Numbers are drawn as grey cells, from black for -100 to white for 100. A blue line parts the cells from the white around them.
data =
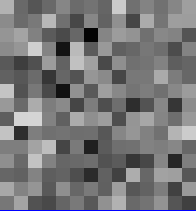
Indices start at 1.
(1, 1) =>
40
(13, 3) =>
3
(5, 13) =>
-26
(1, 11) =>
3
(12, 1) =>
12
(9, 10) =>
17
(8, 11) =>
-35
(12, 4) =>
2
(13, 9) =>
-49
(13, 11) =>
-19
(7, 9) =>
7
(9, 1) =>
-26
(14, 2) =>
3
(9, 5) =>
-25
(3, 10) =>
15
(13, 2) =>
-24
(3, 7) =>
-97
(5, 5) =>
-23
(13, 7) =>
-66
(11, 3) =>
28
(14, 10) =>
-32
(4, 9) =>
-25
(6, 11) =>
-6
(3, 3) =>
1
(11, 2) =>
-1
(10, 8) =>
-32
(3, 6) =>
-19
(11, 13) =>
6
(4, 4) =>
3
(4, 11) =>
-7
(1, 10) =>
-12
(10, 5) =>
-10
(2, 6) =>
-44
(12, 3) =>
53
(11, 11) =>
2
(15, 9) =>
40

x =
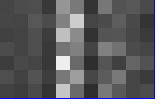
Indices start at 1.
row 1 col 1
-46
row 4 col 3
-38
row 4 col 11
-46
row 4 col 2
-47
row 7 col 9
-30
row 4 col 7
-47
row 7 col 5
55
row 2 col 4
-40
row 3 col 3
-38
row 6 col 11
-54
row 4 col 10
-41
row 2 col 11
-59
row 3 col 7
-61
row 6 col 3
-35
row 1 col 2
-40
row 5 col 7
-64
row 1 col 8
-7
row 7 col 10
-45
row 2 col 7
-46
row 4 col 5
-9
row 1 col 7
-59
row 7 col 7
-64

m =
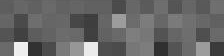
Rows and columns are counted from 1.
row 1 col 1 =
-26
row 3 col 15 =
-38
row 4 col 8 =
-38
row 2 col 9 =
22
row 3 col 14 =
-14
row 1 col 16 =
-13
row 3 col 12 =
-35
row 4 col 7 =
84
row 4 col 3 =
-61
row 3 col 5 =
-15
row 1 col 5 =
-23
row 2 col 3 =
-14
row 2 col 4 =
-20
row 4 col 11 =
-2
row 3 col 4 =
-22
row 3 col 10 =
-1
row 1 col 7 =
-25
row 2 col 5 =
-19
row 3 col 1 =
-34
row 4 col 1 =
-18

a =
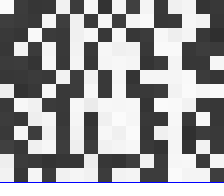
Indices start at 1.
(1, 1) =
96
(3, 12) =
94
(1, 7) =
94
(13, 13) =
96
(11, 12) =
-59
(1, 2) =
-53
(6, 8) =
-55
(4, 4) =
91
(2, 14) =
93
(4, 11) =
-56
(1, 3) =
-58
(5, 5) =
-56
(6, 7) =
89
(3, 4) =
-54
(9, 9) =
97
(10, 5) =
-54
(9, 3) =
87
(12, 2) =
-53
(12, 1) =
87
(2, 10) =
91
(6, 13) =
92
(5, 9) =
94
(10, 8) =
94
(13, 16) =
-51
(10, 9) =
88
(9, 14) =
-55
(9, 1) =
-53
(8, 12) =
96
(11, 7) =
-53
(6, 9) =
92
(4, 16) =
-54
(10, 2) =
93
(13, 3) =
92
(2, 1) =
-51
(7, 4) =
93
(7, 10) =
-55
